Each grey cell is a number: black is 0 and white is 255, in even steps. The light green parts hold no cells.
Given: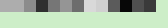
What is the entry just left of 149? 118
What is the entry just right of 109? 217
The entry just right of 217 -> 208

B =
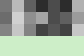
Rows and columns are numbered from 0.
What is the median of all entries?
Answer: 119
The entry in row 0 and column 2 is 96
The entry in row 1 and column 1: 208
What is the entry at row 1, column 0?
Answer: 108
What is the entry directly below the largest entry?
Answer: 198
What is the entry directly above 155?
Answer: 177

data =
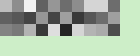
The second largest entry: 222
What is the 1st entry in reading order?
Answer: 189
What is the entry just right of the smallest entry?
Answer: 213
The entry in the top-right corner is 109
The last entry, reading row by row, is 77
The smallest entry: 36
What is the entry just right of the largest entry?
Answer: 97
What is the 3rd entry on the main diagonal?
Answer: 179
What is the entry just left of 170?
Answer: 179
